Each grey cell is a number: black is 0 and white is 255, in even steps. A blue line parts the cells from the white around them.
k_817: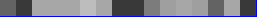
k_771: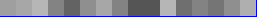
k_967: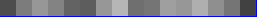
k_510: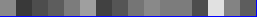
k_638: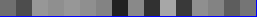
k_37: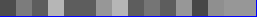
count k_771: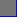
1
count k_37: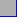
0
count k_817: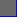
0
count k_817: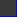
4
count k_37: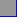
4
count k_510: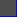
2
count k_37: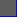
5

